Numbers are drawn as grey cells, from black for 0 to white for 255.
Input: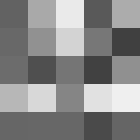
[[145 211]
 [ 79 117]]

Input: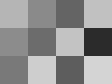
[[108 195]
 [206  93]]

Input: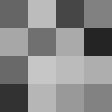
[[112 170]
 [198 187]]

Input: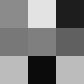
[[127  96]
 [ 11 188]]

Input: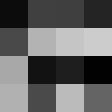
[[179 197]
 [ 18  30]]

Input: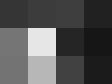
[[230  37]
 [183  65]]

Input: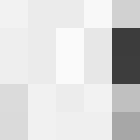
[[235 250]
 [235 250]]

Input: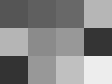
[[139 152]
 [152 192]]
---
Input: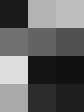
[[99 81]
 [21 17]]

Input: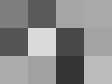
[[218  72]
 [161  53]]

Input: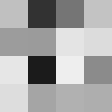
[[155 228]
 [ 27 238]]

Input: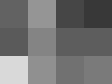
[[132  93]
 [144 113]]

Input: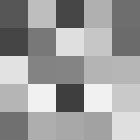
[[120 223]
 [131 132]]

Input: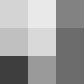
[[217 108]
 [154 108]]

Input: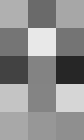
[[232 116]
 [131  38]]
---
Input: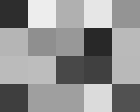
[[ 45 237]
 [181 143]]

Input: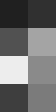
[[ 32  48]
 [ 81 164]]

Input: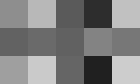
[[142 184]
 [ 98 106]]

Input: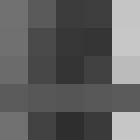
[[113  90]
 [112  74]]

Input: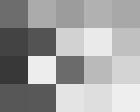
[[109 171]
 [ 67  83]]

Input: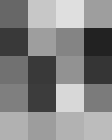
[[103 199]
 [ 57 158]]

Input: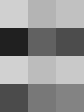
[[208 180]
 [ 32  97]]

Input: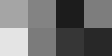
[[165 131]
 [228 123]]

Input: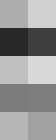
[[173 209]
 [ 40  62]]
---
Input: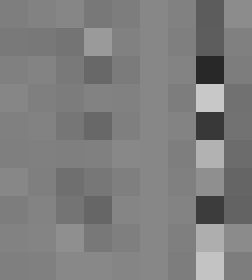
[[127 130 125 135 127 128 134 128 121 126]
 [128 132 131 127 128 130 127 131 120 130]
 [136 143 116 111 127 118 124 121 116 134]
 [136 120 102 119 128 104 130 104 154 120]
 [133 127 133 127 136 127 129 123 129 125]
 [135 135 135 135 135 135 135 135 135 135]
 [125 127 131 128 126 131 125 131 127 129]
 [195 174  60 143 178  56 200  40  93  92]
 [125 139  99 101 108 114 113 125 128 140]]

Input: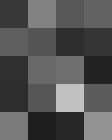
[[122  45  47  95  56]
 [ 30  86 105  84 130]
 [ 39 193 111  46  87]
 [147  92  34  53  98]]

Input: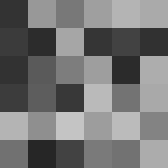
[[113 180  60  50  59  51]
 [ 38 143  93  90  44 152]
 [ 66 196  56 125 166 120]
 [122 157 186 158  53 159]
 [114 187 115  43  66 180]
 [172 131 169 173  49 170]]

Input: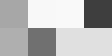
[[175 167]
 [112 248]
 [224 249]
 [224  62]]

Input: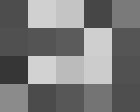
[[139  54  80  77]
 [ 75 210  84 208]
 [ 87 187  91 196]
 [116 204 207  70]
 [ 78  81  85 122]]

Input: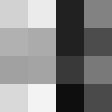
[[217 161 177 210]
 [243 164 171 235]
 [ 14  57  33  33]
 [ 74 121  76 130]]
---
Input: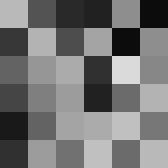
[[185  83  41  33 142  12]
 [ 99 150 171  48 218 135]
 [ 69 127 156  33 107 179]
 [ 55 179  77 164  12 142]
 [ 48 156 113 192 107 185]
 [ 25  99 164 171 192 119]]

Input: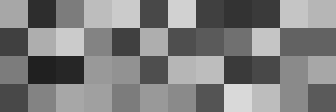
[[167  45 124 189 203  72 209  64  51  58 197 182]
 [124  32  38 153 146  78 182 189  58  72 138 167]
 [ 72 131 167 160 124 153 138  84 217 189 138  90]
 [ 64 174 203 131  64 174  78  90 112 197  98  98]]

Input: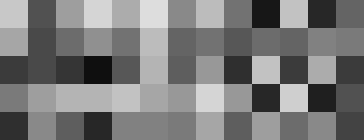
[[200  81 158 213 172 221 137 188 114  23 194  39 100]
 [166  73 108 144 114 188 100 114  87 108 100 129 122]
 [122 158 180 180 194 166 152 213 152  39 207  31  81]
 [ 59  73  53  15  87 180  94 152  47 194  59 172  59]
 [ 47 137  94  39 129 129 122 166  94 158 108 137  67]]

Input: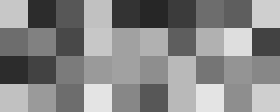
[[199  44  87 193  51  38  59 109  94 207]
 [193 154 109 228 135  87 185 228 142 207]
 [109 129  72 199 161 177  94 177 222  66]
 [ 44  66 123 154 161 142 185 117 148 135]]

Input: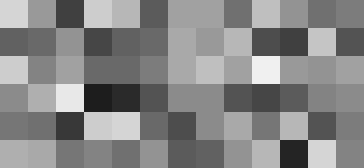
[[213 153  64 205 183  91 161 161 112 191 147 112 124]
 [205 131 161 105 105 124 169 191 161 240 153 147 161]
 [175 169 118 131 112 147  91  97 147 183  36 213 131]
 [139 175 232  29  42  83 139 139  83  70  91 131 139]
 [118 112  56 205 213 105  77 139 169 118 183  83 124]
 [ 97 105 147  70  97 105 169 153 183  77  64 197  83]]

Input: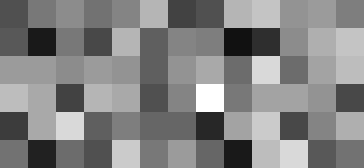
[[189 169  66 181 169  80 132 255 120 163 163 147  72]
 [155 155 140 155 147  95 147 169 108 217 108 163 189]
 [114  33 108  80 203 120 155 102  25 189 217  88 114]
 [ 88  25 120  72 181  95 132 126  17  46 140 175 196]
 [ 80 120 140 114 132 181  66  80 181 196 147 155 126]
 [ 60 169 217  95 126 102 102  39 163 203  72 132 175]]

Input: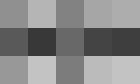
[[152 195 124 187 195]
 [144 181 130 166 173]
 [ 89  56 104  68  62]]
